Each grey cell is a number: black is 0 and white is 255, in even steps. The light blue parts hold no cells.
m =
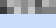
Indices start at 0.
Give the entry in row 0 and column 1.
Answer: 182
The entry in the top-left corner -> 100
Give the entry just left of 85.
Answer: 168
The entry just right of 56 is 114

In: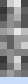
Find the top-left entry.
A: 85
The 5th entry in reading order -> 54
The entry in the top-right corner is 70
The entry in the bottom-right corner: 112
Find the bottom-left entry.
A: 128
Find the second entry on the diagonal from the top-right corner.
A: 189
